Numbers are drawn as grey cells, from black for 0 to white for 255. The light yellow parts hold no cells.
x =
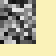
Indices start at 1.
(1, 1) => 151
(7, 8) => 116
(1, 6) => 30
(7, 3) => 147
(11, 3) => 190
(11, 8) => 79
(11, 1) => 16
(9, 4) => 120
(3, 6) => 217
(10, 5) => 30
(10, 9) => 131
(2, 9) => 57
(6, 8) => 162
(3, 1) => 90
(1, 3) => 37
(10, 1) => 158
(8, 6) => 122
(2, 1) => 141
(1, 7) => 47
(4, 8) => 208
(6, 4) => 169
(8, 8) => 67
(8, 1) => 165
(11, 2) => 178
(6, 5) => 92
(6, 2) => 136
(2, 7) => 212

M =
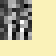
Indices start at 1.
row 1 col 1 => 64
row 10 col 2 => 91
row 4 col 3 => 116
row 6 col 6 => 251
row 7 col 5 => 18
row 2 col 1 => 39
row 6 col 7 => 173
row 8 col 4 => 64
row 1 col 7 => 138
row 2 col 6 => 65
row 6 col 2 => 146
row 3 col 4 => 37
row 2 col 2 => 57
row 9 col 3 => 235
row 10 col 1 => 57
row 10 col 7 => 32
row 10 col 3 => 217
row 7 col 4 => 138
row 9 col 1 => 53
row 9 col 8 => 185
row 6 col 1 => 50

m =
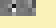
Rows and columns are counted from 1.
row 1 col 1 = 112
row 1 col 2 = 117
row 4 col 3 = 117
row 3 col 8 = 103
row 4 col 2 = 120
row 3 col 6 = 129
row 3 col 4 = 236
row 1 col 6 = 114
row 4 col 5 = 121
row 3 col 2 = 117
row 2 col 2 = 124

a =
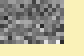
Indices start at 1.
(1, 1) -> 125
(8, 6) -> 120
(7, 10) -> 184
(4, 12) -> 136
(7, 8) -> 134
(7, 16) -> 65
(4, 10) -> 102
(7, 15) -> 137
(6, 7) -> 167
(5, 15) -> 85
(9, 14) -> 78
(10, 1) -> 181
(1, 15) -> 148
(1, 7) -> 154
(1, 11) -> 96
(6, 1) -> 137
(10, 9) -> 113
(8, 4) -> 108
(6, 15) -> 109
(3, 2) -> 100
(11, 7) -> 188
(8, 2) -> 171
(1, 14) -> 154
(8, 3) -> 117
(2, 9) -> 86
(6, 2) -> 149
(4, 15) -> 155
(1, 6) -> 138
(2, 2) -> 119
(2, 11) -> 121
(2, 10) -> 77
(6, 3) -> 89
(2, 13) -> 74
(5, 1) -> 96
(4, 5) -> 80

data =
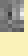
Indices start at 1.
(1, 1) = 116
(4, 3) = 58
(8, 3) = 126
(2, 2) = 116
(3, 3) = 105
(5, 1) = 128
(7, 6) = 137
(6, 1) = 112
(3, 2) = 110
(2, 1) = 115
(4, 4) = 169
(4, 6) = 238
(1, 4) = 138
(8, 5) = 102

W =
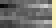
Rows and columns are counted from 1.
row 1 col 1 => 90
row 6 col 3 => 65
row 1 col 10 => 127
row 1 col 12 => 115
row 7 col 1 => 62
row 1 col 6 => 102
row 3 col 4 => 88
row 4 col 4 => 118
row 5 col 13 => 79
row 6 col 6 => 120
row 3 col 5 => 104
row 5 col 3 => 120
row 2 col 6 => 101
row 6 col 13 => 174
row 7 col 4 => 68
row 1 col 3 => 80
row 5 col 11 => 83
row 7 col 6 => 93
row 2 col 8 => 144
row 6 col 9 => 139
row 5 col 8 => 91
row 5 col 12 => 87
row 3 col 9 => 95
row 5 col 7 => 104
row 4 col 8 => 109
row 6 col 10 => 152
